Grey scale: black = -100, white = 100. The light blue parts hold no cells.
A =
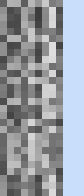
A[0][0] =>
-23
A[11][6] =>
38
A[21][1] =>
33
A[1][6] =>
8
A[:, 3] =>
[-26, 27, 28, 37, 17, -15, 24, 14, -25, -2, 28, -23, -23, -19, -17, -5, -23, 24, 24, -8, -16, 24, -20, -9, 24, 29, -3, 28]
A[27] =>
[19, -40, -31, 28, -2, -38, 3, 71, -20]
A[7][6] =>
11
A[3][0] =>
11
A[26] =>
[15, -19, -11, -3, -11, -32, 49, 58, -4]
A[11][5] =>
42
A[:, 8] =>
[7, -39, -28, -35, -26, 5, -46, -16, 1, -3, -34, 7, -2, 10, 3, 22, 6, -43, 5, -9, -3, -20, -1, 5, -42, -31, -4, -20]
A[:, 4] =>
[44, 10, -14, 17, 56, 57, 22, -4, 20, 51, 7, 64, 6, 4, 51, -17, -4, 66, -21, 67, 57, 58, 55, 33, 57, -4, -11, -2]
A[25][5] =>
-47
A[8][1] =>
-2
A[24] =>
[-38, 38, -8, 24, 57, 9, 6, 14, -42]
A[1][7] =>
71
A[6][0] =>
12
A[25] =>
[10, -35, -32, 29, -4, -47, 18, 67, -31]
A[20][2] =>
34
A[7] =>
[12, -36, -17, 14, -4, -46, 11, 74, -16]
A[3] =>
[11, -42, -42, 37, 17, -47, 8, 70, -35]
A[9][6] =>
47
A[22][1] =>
38
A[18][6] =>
23
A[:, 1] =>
[40, -41, -35, -42, -19, 41, -44, -36, -2, 33, -29, 28, -34, -36, 39, -36, -47, 17, -16, 30, 36, 33, 38, 49, 38, -35, -19, -40]
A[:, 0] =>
[-23, 13, 22, 11, 14, -35, 12, 12, -43, -29, 11, -22, -1, -5, -39, 33, 19, -15, 34, -20, -20, -15, -25, -35, -38, 10, 15, 19]
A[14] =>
[-39, 39, 43, -17, 51, 23, 46, -6, 3]

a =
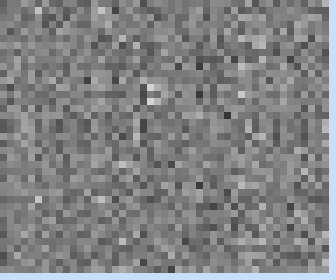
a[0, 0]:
-25
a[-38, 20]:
-17
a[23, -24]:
-7
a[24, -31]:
10
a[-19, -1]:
32
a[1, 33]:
24
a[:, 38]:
[12, -6, -13, -6, 19, 10, -10, -12, 0, -15, 12, -33, 22, -12, 11, 9, -7, 8, 12, -2, 14, -20, 18, -8, 15, 23, -7, -13, -7, -9, -11, 27, 0, 12, 2, -4, -11, 13, -3]
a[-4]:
[-10, 9, -22, 9, -8, 2, 25, -13, -3, 7, -18, -1, 18, -6, -6, 4, -14, -22, -24, -6, -5, -26, 1, 24, 15, 0, 2, -27, -17, -1, -7, 12, -25, -12, -8, 1, -15, -13, -4, -28, 6, 2, -11, 16, 3, 9, -33]
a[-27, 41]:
5
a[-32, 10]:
-18
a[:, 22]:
[9, -19, -36, 13, 9, 19, -16, -6, -1, -7, -4, 15, 37, -14, 42, -5, -21, 3, 12, -22, 20, 12, 3, -34, 7, -5, -13, -23, -25, -2, 4, 15, -3, 7, 21, 1, -10, 11, -27]
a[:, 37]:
[2, -25, 26, 9, 8, 36, 43, -13, 42, 10, -4, 20, 12, 6, 12, -9, 17, 7, 2, 41, 1, -4, -7, -15, 18, -5, 12, 11, -20, 39, -2, 3, 32, 1, 43, -13, 22, -7, -4]
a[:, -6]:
[-15, 12, 0, -22, -28, -12, 15, 1, -47, -3, 5, 32, 5, -2, 3, 9, 4, -13, -12, 12, -13, -18, 14, 19, 21, 16, 3, 2, 15, -45, -23, 19, -41, -9, -3, 2, -28, -12, 6]
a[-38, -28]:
-8
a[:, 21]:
[-1, -27, 17, -24, -3, 2, -28, -31, -17, 1, -14, 13, 65, -1, 67, -17, 12, -6, 0, -19, -1, -25, -23, -13, 1, -22, 1, 6, -37, -9, -13, -7, 6, -1, 0, -26, 6, 3, -8]
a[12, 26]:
8
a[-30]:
[16, -3, 24, -17, -1, -6, -16, -4, -11, -27, 13, -12, -14, -1, -5, -22, -21, -28, -9, -3, -29, 1, -7, 18, 18, -42, 19, 12, -53, 18, -21, -4, -1, 0, 48, 26, 16, 10, -15, -8, 32, -3, -34, 20, -8, 10, -9]
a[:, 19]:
[19, -8, 18, -7, 10, -26, 38, -3, 24, -3, -30, 3, 11, 3, 20, -30, 19, 31, 19, 44, 25, -8, -32, 13, 28, -28, -2, 20, -5, 17, -15, 8, 13, 31, -24, -6, -2, 26, 0]
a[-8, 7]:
25
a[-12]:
[2, 7, 10, 19, 8, 7, 7, 17, 21, -12, -20, -15, 26, -24, -9, -15, 8, -9, -29, 20, 6, 6, -23, -22, 18, -9, 24, 15, 28, 3, 11, -5, -41, 22, -8, -10, -16, 11, -13, -7, 2, 2, -21, -21, -3, -16, -13]
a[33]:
[-30, 0, 6, 30, 8, -22, 24, -6, -26, 6, -6, -24, -21, 19, 6, -5, -19, -2, -13, 31, -36, -1, 7, -10, -4, -4, -19, 1, -9, -5, 17, 3, -4, -15, 2, 23, -31, 1, 12, -24, 9, -9, -1, -37, 11, 4, 40]
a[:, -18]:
[-13, -20, -36, 3, -6, -27, -4, -1, -28, 18, -9, -23, 16, 1, 12, -16, 8, -14, -4, 1, -9, 6, -11, 27, -14, -10, 7, 3, -17, -27, 1, -16, -27, -5, -29, -1, -22, -11, 26]
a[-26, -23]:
14
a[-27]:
[-11, -38, -1, -9, -17, 8, -7, -19, 26, 22, -9, 14, 10, 20, 26, 12, -6, -3, -1, 11, -35, 65, 37, 20, -4, 18, 8, 15, -18, 16, -27, 23, 19, 0, -1, 10, -15, 12, 22, 5, 29, 5, -6, -11, 8, 2, 18]
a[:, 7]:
[-18, 10, -33, 1, -24, -11, 4, -17, -2, -4, -8, 32, -19, 2, -27, -13, 15, -9, -17, -8, -7, 4, -5, -12, 17, 5, 5, 17, 5, -1, -5, 25, 3, -6, -12, -13, 3, -6, -12]
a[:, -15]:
[5, -26, 10, -15, 30, 8, -10, -21, 22, -1, 16, -22, 19, -12, 7, 10, -59, 7, 4, -22, 5, -4, 9, 13, -2, 13, 1, -41, -24, 18, 5, -3, 24, -4, 5, -25, -4, 4, 10]
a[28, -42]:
55
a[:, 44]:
[13, -22, 27, -5, -6, -37, 6, -10, 19, -8, 25, -2, 8, -20, -2, 24, -1, 13, 8, -1, 8, -8, 29, 11, -1, 28, -8, -3, -29, 14, -4, -4, 14, 11, -32, 3, -28, 17, 25]
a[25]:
[-22, 18, 7, -17, 27, -24, 3, 5, 4, -19, 24, 16, -6, 14, 21, 3, -28, 11, 23, -28, 6, -22, -5, -11, -1, -10, -10, 0, 20, -10, -22, -9, 13, 21, 29, 0, -4, -5, 23, -4, 11, 16, 13, -26, 28, -19, 14]
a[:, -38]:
[2, -28, -33, 19, 17, -15, 10, 16, -10, -27, -23, 10, 22, -10, 14, -30, -12, -4, -10, 10, -6, 8, -28, -22, -18, -19, -6, -12, -28, -13, 19, -16, -5, 6, -6, 7, 9, -2, -21]

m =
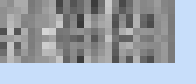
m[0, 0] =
21
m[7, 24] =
-5
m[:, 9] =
[-2, -4, -20, -22, -4, -9, -7, -12, -22]
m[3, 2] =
30
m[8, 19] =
40
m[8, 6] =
18
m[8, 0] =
12
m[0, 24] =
0
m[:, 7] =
[28, 32, 26, 25, 60, 27, 55, 43, 26]
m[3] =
[14, 44, 30, 2, 7, 17, 16, 25, 55, -22, 6, -55, 41, 13, 30, 36, -37, 13, -33, 40, -21, -41, 9, 19, -5]
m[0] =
[21, 11, 34, 34, -5, 4, 16, 28, -46, -2, -34, -18, 6, -53, -14, 58, 5, -42, -16, 19, 6, 10, 22, 4, 0]
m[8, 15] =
35
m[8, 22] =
10
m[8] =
[12, 44, 28, 3, 7, 17, 18, 26, 53, -22, 6, -53, 40, 12, 29, 35, -37, 14, -31, 40, -20, -39, 10, 19, -5]
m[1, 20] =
5
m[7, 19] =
25
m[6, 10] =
11
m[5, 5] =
8
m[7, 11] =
-16
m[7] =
[-14, 50, -5, 20, 1, 13, 44, 43, 21, -12, 8, -16, 22, 1, 18, 33, -28, 24, 12, 25, 1, -10, 9, 20, -5]
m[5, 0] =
19
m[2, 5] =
15
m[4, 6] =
68
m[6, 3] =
31
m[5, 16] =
-8
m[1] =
[12, 20, 24, 32, -3, 6, 23, 32, -33, -4, -23, -16, 8, -42, -7, 53, -1, -27, -8, 20, 5, 7, 18, 7, -1]
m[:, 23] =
[4, 7, 17, 19, 21, 9, 21, 20, 19]
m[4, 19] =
11
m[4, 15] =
30
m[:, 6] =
[16, 23, 17, 16, 68, 16, 61, 44, 18]

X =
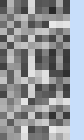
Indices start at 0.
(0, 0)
-50
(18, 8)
69
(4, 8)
-14
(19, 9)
60
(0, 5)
-34
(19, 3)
73
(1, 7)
-69
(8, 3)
-34
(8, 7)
-49
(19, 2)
25
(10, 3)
-45
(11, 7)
23
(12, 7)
-46
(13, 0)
-45
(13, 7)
-34
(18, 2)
-6
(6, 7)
14
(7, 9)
-53
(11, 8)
-14
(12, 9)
-53
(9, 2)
15
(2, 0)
17
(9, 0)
-49
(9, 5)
-27
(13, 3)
-32
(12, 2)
2
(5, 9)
-50
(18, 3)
81
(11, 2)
39
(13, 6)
-29
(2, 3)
50
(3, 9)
79
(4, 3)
26
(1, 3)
-51
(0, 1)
42
